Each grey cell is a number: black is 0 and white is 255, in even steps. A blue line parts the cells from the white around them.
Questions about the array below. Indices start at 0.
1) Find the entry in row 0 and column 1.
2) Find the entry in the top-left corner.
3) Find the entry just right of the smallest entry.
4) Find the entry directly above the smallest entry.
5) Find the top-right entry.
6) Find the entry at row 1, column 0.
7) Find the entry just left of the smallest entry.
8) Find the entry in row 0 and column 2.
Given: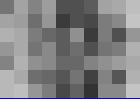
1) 163
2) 116
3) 137
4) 65
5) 190
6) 163
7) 98
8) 131

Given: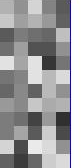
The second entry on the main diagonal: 159
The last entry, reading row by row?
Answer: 218
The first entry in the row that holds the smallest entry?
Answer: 124
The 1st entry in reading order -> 178
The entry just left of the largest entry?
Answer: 74
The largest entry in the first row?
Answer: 212
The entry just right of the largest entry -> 218
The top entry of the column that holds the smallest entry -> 90
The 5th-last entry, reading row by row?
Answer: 97
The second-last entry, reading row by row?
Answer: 205
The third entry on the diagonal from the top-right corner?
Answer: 111
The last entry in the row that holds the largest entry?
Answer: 145

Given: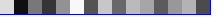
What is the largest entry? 248
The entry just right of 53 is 146
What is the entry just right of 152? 179

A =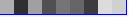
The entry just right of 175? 47
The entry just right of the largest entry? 208

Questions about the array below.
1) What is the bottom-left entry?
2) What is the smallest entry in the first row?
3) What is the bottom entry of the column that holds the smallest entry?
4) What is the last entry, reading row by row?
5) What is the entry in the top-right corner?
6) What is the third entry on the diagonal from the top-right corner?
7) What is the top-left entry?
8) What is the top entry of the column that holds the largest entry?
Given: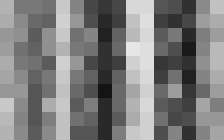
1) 179
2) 49
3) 41
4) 165
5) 193
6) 41
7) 179
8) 216

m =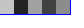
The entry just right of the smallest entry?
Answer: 161
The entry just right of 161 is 64
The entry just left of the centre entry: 35
